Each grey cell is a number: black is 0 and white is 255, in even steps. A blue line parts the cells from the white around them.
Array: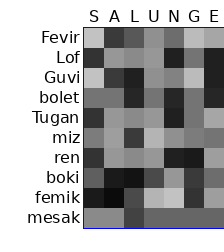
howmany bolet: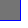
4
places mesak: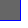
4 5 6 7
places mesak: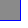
1 2
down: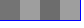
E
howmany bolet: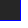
3
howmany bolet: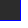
0
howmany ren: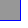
2

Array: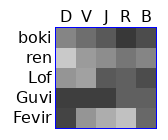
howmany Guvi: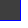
3
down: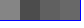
B
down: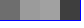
V

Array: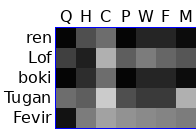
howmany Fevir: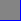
1
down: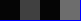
Q

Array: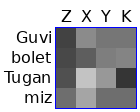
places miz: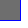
1 3 4
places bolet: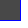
1
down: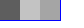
X

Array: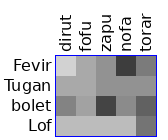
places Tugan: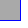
1 2
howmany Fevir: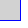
1
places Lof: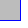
1 2 3 4
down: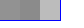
nofa
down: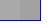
fofu
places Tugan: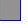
3 4 5

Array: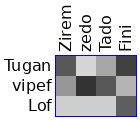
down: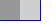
Zirem
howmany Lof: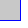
0
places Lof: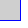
1 2 3

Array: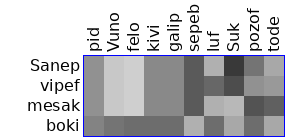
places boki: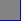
1
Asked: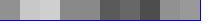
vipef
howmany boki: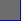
5
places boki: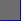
3 4 5 7 9
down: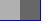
luf

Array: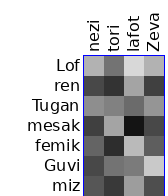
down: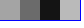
lafot
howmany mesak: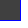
1

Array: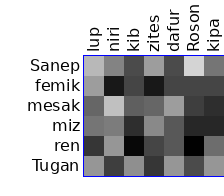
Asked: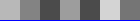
Sanep
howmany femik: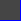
4
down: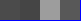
dafur
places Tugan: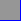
1 5 7

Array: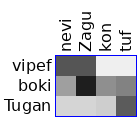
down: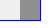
kon
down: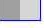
nevi
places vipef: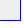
3 4
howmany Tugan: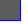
1
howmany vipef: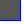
2

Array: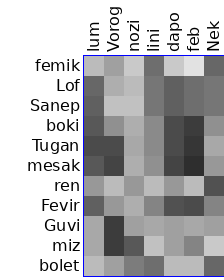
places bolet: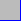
1 5 6
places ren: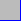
2 4 6
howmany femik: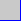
2
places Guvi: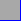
1 4 6
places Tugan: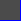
1 2 5
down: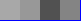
Nek

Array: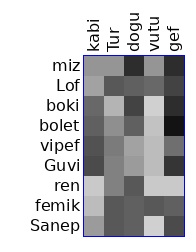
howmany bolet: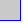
0
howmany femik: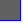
2
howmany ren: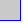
3
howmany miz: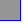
3

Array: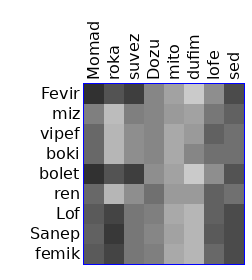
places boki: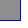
3
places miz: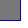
7
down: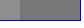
suvez
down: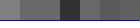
Momad
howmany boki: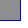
1
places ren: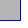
2

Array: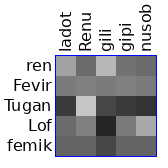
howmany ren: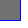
1
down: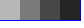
gili
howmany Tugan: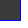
2
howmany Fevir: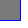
3
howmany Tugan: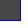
1
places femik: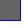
1 2 4 5
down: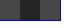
gili

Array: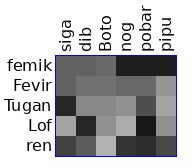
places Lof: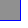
3 6
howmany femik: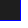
3
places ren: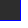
5
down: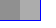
nog
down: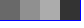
nog
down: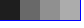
nog
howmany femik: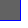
2

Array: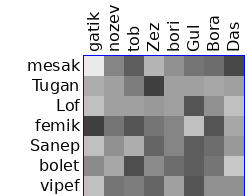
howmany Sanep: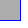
1
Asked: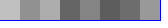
Sanep
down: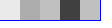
gatik
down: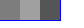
tob
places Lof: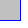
1 8
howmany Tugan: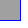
4

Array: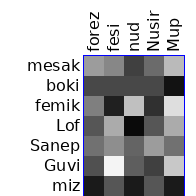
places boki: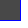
1 2 3 4
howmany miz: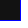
0
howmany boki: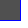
0
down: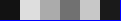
Mup
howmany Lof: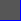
2
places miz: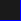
1 3 5
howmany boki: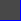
4

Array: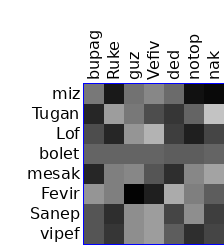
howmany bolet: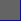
5
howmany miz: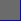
1
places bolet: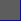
5 6
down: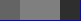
Ruke
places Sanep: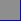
3 6

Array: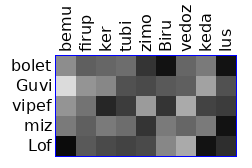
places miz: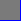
1 3 6 8
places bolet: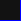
6 9

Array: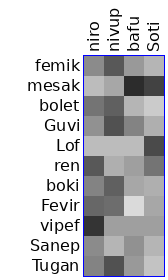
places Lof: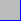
1 2 3
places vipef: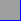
2 3 4
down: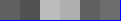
nivup
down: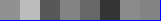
niro
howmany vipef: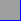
3

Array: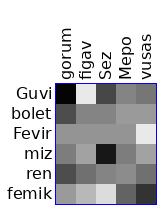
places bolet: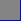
2 3
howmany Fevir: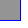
4
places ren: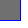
2 5
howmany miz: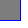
2
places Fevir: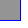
1 2 3 4
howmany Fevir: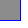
0

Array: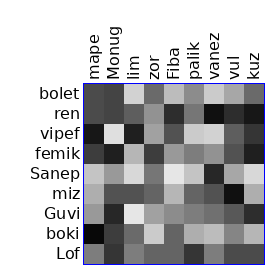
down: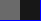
kuz
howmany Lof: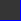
2
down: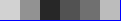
vanez
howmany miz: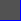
3
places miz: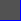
2 3 7
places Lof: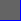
4 5

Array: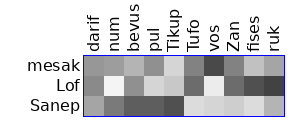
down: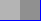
bevus
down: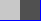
Tikup
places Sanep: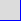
6 9
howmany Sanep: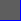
2
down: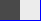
vos
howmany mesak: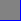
2
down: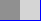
pul

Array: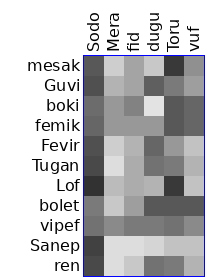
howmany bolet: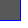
3
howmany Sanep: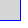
1
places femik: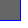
1 6

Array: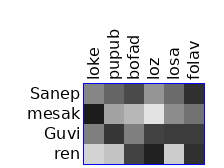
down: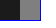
loke
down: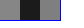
loke
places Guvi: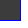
5 6
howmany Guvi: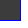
2

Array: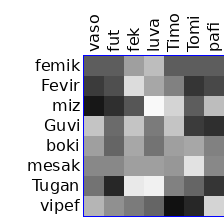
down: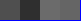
fut
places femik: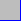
4
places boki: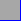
3 6
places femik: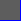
1 2 5 6 7
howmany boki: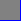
1
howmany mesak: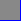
3
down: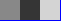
pafi

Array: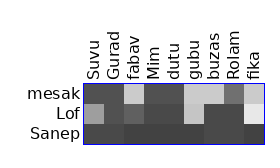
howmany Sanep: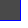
4
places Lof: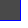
4 5 7 8
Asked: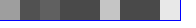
Lof
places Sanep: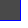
1 2 7 8
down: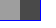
Suvu
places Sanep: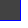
3 4 5 6 9
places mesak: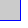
3 6 7 9

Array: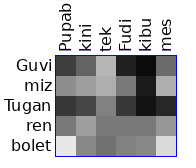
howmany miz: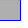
2
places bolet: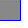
2 5
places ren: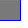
1 3 4 5
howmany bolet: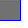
1
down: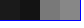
kibu
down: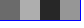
mes
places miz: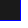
5

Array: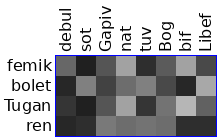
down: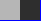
bif
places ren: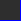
2 7 8
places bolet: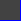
3
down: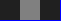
sot
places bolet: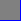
2 5

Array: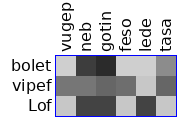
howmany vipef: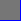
2
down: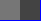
neb
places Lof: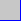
1 4 6
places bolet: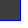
2
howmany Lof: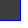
0
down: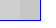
lede
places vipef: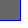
3 6

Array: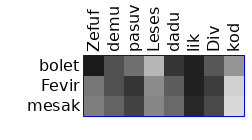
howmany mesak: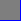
1
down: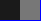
Zefuf

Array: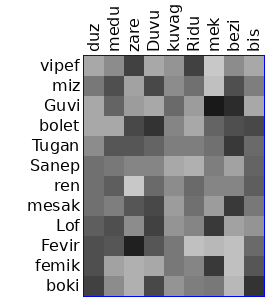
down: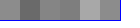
kuvag
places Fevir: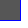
2 4
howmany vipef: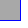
3
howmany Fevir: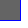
0
